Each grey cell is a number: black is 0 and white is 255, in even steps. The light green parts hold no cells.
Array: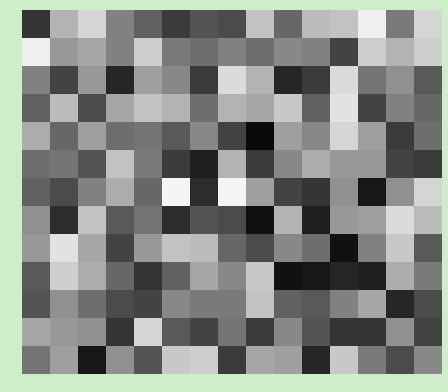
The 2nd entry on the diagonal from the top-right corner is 179
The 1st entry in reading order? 52
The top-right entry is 213
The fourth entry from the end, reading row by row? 200
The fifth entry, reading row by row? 97
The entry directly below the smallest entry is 59
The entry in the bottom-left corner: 116
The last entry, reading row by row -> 136
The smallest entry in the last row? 23
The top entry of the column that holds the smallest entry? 194
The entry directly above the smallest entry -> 166
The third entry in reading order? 213
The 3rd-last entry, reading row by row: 122
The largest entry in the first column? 239
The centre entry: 245
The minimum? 10
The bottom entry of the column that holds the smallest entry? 166
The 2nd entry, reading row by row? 179
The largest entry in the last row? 206
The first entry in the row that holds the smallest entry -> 172
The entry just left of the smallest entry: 67

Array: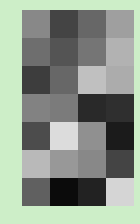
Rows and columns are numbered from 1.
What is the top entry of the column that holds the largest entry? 68
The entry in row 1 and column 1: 136
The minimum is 11
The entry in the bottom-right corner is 213
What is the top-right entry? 159
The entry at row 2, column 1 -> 110
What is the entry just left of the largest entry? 76
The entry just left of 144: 220

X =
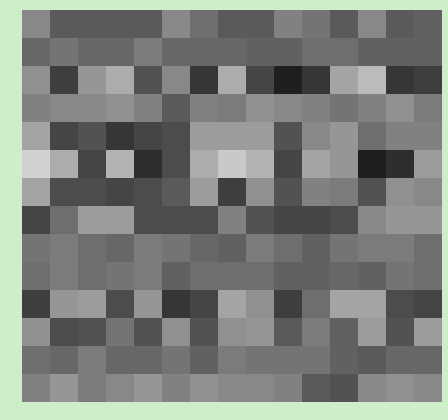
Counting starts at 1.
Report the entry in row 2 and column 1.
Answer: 103
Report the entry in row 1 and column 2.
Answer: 90
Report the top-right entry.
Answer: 97
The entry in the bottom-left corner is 129
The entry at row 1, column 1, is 136
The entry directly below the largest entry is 164
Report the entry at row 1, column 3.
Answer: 90
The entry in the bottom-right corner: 136
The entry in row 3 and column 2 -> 62
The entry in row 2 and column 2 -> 116
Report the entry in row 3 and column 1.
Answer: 144
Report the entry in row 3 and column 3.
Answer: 150
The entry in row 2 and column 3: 103
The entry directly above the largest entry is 164

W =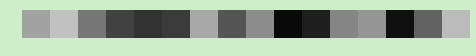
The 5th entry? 51
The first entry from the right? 187
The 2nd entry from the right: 98
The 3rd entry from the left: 118
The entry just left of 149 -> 133

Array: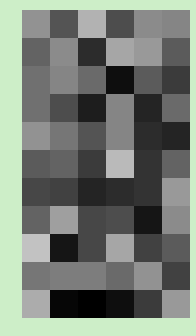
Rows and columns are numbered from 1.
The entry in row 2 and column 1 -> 99
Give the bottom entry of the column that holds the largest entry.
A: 172
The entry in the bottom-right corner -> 153
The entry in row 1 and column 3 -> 178
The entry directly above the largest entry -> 99
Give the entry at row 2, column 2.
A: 139
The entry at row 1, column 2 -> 84
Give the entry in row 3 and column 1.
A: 112
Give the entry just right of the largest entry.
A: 21
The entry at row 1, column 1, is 146
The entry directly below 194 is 118
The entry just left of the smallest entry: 6
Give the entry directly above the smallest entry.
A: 125

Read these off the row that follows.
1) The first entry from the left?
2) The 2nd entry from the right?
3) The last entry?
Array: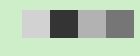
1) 210
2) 178
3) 118

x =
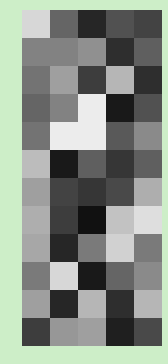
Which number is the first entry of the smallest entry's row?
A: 174
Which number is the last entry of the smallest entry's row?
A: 222
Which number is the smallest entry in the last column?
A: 46
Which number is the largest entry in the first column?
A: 215
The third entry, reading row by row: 38
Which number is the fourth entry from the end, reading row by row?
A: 151
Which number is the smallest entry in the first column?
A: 61
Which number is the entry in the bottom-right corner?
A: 73
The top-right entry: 67
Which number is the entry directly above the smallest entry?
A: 54
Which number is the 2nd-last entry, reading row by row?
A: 31
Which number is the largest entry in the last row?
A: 159
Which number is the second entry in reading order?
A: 101

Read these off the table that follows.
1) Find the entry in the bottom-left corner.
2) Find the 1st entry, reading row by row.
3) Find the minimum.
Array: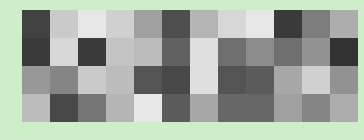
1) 188
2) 66
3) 50

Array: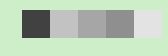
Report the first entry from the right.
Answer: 227
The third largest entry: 166
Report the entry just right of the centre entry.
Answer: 143

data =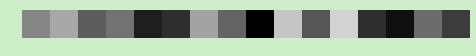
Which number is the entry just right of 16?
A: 108
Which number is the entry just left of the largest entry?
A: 86
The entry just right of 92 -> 114

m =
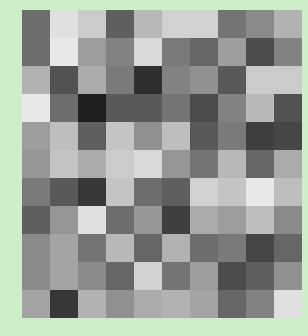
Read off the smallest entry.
31
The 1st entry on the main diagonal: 109
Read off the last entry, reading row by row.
224
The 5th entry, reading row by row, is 184
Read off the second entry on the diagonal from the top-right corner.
76
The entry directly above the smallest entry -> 171
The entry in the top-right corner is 178
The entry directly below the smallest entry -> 95
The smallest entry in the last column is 70
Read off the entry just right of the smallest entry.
89
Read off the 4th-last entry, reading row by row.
164
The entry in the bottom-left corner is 164
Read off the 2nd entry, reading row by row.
224
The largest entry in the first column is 232
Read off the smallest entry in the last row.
55
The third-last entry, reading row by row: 102
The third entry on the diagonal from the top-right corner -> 89
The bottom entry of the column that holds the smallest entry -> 178
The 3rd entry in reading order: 203

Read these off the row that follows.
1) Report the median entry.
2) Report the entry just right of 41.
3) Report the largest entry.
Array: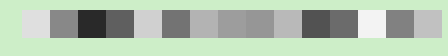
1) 150
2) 95
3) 243

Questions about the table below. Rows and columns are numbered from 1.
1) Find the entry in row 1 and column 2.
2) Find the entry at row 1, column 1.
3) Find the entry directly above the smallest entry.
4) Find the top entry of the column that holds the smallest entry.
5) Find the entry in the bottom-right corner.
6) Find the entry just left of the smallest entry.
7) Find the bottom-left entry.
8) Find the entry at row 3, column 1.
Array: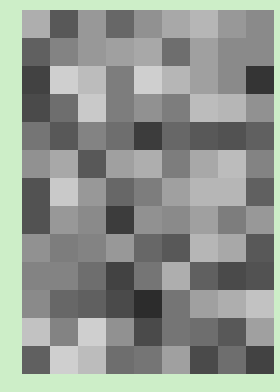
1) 88
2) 174
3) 117
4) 145
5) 66
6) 74
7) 96
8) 66
